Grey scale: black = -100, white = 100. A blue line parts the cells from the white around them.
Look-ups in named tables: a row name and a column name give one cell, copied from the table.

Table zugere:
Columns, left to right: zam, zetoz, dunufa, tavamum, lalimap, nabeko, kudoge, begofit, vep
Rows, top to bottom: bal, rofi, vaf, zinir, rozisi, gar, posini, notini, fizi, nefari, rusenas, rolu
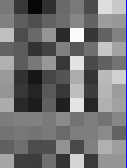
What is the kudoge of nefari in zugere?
-1
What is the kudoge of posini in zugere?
-52
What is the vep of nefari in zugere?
-22
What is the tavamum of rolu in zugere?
-13
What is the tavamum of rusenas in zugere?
-39
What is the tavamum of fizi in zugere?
-4
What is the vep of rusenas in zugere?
23
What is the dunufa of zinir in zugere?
-61
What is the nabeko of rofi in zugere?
5
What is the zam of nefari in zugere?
-10

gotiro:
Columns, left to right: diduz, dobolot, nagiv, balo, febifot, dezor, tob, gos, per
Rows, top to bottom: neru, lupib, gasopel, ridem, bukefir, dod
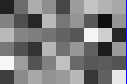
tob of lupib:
-31
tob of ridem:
-25
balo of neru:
11
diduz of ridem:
-7
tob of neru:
54
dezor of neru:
22
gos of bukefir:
-29
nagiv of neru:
36
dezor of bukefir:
-18
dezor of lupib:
17
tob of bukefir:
-32
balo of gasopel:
-10

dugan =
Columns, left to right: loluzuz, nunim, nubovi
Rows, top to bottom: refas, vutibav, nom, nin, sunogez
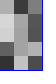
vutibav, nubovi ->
-33
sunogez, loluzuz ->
-61
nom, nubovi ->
-35
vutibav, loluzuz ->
68
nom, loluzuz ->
64
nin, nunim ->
28
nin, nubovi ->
40
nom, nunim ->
27
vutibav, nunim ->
30
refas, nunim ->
-54

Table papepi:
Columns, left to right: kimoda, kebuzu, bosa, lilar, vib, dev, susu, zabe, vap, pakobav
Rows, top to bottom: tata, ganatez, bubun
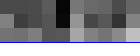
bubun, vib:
-32
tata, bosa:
-41
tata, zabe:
-21
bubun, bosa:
-1
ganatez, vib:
-93
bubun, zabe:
-9
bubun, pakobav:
50
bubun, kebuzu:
-11
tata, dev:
-7
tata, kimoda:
-42
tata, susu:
-18
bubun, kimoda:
-10
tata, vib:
-95
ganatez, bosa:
-42
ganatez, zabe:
-32
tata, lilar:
-29
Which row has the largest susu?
bubun

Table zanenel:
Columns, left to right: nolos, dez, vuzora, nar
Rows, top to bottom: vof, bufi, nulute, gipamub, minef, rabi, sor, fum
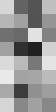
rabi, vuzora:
30
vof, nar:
50
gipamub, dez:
-62
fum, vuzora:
26
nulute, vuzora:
77
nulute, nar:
2
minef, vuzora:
-6
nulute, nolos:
-12
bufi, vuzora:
-35
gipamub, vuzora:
-75
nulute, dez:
-18
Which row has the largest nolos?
rabi

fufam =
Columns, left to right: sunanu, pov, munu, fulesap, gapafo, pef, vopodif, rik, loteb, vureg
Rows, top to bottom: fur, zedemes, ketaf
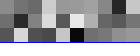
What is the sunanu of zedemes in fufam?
-13
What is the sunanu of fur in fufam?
9
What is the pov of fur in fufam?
-10
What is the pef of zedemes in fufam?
82
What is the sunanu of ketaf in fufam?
-33
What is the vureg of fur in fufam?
56
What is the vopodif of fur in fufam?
26
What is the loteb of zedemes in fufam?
-30
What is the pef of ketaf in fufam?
-93
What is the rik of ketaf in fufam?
-6
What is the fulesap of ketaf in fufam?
-43
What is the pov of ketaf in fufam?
69
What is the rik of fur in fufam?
6
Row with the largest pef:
zedemes

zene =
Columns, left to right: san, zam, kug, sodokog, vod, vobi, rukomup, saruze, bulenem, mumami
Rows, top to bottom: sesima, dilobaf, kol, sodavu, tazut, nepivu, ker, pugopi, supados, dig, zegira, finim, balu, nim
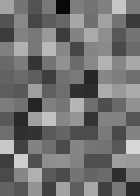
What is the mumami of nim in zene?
-68
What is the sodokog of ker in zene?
-25
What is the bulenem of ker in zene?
20
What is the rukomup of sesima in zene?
-10
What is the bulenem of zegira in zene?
-32
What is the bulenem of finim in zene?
24
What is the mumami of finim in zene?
20
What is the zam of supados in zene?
-68
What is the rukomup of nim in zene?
32
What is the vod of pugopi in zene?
-8
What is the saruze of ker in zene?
35
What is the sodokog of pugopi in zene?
0
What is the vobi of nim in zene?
-26
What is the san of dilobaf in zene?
-34

